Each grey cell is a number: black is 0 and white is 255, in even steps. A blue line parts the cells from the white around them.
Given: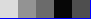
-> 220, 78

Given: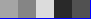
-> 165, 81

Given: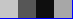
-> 198, 167

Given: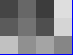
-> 69, 134

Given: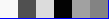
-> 249, 131

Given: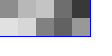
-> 141, 152

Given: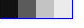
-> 17, 235
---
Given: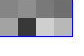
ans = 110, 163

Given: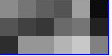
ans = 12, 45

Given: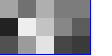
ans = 124, 81

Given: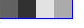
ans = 171, 98

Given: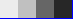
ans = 39, 236

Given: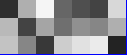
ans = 216, 195
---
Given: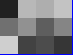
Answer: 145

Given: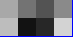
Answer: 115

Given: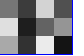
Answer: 30

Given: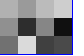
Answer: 45

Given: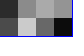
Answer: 139

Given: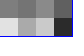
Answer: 116
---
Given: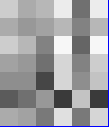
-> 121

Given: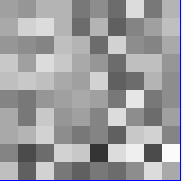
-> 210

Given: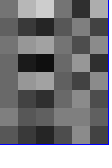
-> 37

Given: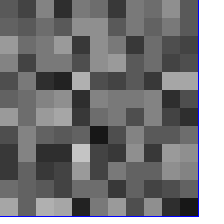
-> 176

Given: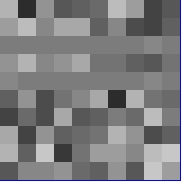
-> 135

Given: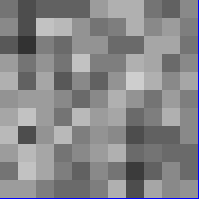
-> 126
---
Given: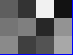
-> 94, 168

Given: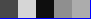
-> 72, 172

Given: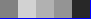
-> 129, 40

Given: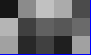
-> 22, 161

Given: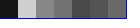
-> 21, 105

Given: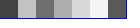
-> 66, 89

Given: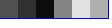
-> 80, 175

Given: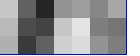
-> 198, 126

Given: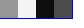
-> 150, 75
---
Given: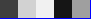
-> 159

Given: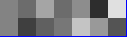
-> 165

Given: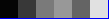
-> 122

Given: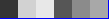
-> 168

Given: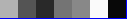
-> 136

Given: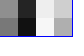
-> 207
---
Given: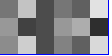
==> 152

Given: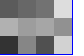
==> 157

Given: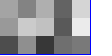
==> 193

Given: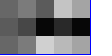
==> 7

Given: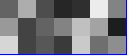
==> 192

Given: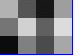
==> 209
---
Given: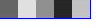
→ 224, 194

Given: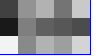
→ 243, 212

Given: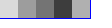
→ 218, 176

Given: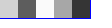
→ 250, 210

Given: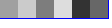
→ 221, 203

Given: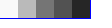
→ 249, 186
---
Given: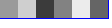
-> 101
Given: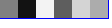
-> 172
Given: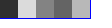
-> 184
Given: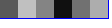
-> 173
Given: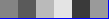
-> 154
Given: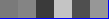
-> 151
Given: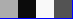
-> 83
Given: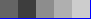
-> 205
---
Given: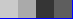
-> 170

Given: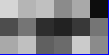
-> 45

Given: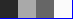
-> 169

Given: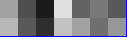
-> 79

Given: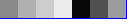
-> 137

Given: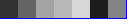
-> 101

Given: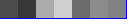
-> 108
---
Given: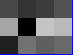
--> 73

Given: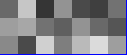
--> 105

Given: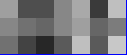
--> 159

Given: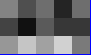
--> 131

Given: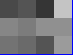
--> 73

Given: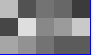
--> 189

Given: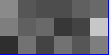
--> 138

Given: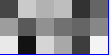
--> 70
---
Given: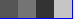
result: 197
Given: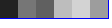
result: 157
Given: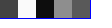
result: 89
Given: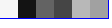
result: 161
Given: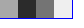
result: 239
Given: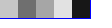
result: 23
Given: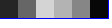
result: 7
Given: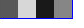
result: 134
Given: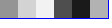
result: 178
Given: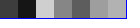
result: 178
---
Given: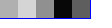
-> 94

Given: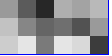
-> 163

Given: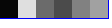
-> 129

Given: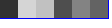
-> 131

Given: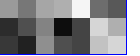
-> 245

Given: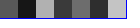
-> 109

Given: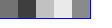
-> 138

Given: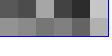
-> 44

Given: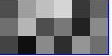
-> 56
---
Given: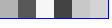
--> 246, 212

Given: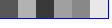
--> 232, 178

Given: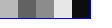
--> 231, 185

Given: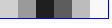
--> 248, 208

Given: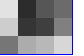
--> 226, 215

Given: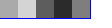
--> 212, 170

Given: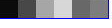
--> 215, 166
